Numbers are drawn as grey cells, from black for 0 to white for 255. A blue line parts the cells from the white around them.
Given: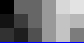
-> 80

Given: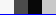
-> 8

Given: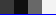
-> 104

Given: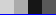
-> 22

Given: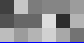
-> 180

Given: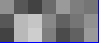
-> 206

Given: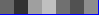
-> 159
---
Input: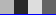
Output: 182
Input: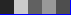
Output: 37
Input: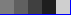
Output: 125
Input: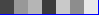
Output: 69
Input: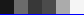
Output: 23
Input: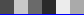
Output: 75
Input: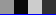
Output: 151
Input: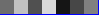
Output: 109
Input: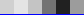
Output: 208
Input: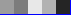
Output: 156
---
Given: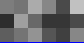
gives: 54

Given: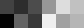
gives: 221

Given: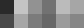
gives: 187

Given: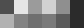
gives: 143

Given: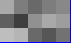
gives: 169

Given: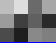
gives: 96
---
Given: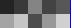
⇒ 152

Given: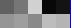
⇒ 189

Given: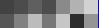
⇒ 44

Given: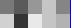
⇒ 197

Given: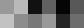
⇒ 36

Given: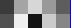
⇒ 203

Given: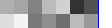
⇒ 187

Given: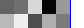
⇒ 175
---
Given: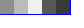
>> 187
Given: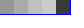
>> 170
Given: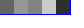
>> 150
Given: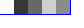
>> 55
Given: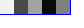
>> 74
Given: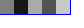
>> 22
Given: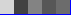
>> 65
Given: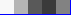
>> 181
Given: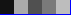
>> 170
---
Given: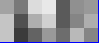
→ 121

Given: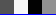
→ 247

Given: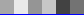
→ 233

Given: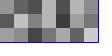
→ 99

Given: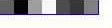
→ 5

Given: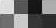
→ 86

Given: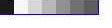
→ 247

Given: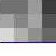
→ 113
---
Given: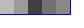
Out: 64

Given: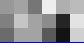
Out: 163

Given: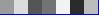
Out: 85

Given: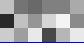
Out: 233

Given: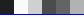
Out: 208

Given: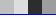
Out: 45

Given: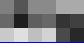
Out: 191

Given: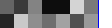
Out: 142
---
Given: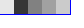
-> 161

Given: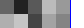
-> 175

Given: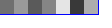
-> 154

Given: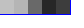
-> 105

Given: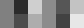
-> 195

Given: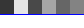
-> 131
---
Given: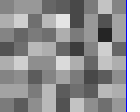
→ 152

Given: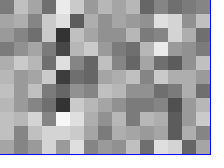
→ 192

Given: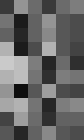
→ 148

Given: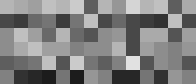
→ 170

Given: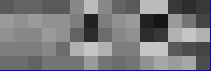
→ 99
